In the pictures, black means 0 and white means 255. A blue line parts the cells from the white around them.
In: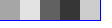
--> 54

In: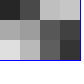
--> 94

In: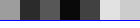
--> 226

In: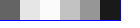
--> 150

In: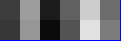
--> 225

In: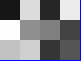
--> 53

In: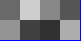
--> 49

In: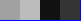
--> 17

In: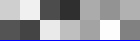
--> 253
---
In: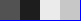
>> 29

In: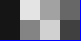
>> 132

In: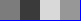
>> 58

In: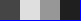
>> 223

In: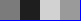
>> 30

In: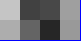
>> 100

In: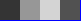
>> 151

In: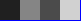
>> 133
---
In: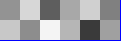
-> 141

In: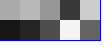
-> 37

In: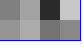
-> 171

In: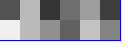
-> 186

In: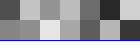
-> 142

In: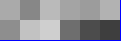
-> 194

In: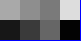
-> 58

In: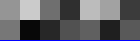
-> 8

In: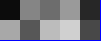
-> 87
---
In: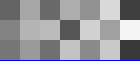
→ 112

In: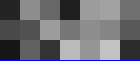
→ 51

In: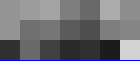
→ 64

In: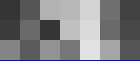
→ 147

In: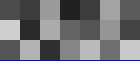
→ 48

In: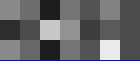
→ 29
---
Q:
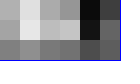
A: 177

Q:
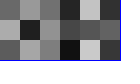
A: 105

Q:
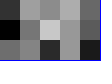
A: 50

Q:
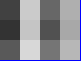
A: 65

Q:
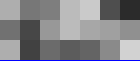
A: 174

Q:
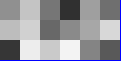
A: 144

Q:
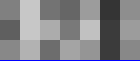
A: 128
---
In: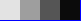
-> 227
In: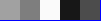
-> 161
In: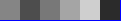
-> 133
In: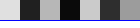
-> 224
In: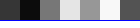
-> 54
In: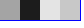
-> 164
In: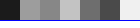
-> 27
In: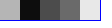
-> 181
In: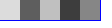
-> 220
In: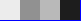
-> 236
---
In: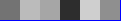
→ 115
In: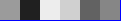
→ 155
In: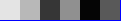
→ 228
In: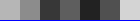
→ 182
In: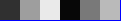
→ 48
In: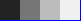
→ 35
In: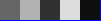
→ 102
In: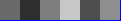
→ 106
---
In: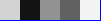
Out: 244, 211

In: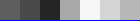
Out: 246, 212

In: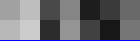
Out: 203, 190

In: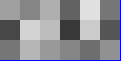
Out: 225, 211

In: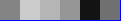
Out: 203, 181

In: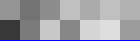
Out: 222, 214

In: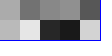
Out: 230, 211
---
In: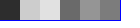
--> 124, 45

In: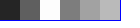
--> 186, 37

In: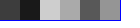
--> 149, 61

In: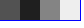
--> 238, 82

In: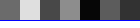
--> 50, 107

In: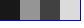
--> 219, 24

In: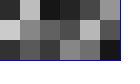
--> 149, 50
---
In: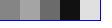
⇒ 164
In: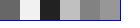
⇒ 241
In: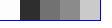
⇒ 46
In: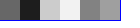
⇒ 29
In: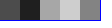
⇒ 31
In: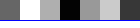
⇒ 255
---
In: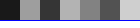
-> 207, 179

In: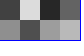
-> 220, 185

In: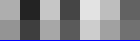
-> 227, 205

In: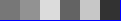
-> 220, 199

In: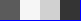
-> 246, 209

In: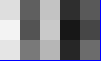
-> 243, 229
